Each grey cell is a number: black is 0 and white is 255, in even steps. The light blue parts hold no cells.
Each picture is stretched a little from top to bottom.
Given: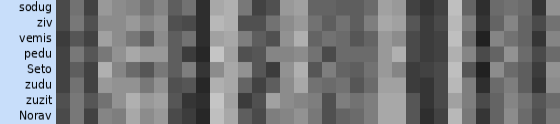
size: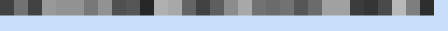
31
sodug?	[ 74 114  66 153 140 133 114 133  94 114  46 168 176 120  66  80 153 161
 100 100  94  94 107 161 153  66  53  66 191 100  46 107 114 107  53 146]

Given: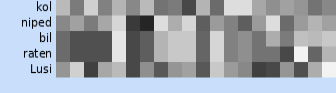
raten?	[107  80  80  80 229  72  94 180 200 200 101 214 129 143 115 115  72 243
 101 180]
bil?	[107  80  80  80 229  72  94 180 200 200 101 214 129 143 115 173 123 192
 186 200]
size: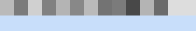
14
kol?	[186 123 208 129 180 136 186 115 123  72 180 107 221 221 167 143 161 149
 115 136]
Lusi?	[149 208  64 167 186  72 143  88 149 161  88 200 155 136  64  72 149  80
 173 243]

